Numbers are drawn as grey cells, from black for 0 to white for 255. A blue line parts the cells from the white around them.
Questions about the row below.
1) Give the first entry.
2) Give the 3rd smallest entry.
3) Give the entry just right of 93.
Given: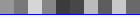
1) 150
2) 93
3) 200

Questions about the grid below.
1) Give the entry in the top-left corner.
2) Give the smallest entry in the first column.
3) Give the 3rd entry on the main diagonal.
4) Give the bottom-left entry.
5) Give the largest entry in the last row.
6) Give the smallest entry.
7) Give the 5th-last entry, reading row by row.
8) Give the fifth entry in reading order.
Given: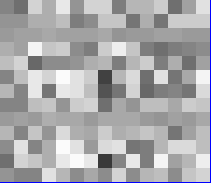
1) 132
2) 111
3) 161
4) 148
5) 225
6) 57
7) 182
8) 232

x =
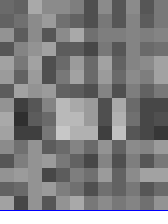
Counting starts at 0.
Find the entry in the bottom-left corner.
162
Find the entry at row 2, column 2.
139
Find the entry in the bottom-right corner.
147
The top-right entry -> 120
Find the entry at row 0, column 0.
106
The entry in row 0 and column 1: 98
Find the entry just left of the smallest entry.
169
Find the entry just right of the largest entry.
177
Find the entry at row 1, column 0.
98
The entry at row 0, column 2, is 169
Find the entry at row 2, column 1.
92
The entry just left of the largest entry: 120
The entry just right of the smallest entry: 92
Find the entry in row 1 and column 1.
112
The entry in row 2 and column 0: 147
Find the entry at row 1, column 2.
139
